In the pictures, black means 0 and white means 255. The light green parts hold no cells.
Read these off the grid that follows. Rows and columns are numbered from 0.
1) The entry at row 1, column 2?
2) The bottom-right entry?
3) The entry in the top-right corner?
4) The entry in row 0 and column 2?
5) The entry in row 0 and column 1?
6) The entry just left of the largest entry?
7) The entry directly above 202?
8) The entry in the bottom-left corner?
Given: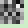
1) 108
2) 214
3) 135
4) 214
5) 108
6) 66
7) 37
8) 164

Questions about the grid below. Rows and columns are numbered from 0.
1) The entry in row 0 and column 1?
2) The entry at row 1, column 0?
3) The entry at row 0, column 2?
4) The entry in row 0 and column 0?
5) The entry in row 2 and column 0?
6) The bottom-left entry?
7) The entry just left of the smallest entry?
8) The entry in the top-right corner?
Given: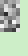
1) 128
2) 144
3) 171
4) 171
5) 114
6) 157
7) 100
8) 187

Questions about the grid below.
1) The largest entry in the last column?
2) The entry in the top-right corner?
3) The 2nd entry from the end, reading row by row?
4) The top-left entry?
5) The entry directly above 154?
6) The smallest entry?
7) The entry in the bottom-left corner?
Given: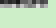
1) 181
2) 85
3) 142
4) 40
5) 98
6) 24
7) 181

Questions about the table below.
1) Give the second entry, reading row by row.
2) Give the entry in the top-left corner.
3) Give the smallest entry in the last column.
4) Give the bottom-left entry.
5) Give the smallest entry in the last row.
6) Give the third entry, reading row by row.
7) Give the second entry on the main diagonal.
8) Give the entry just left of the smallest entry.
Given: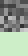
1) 137
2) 80
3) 80
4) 150
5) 65
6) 124
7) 80
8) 124

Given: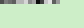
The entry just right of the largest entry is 94
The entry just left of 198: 64
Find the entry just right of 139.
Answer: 166

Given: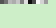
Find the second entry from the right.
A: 211
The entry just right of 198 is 128
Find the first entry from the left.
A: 84
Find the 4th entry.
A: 172

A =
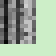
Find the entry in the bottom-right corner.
103
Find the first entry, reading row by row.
103
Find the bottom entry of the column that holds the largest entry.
141
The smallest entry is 6
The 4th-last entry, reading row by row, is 181
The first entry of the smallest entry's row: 89
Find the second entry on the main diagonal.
34
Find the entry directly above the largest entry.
194
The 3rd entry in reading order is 117
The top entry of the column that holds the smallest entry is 19
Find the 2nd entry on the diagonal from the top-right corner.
181
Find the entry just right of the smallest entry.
103
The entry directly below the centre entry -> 61
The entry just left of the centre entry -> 166
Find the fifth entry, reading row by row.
49
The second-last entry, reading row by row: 181
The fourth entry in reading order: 166
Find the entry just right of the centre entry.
129
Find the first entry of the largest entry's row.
89
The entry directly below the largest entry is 153
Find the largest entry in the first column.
153
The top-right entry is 129
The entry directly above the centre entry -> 61
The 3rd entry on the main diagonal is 129
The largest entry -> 208

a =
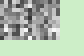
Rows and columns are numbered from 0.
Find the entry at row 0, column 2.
80
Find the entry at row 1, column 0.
166
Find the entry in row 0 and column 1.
209
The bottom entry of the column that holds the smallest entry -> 248
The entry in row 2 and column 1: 111
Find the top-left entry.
96
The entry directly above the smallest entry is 80
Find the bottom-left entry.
64
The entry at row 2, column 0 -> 182
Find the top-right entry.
96
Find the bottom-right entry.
209
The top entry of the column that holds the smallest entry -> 195
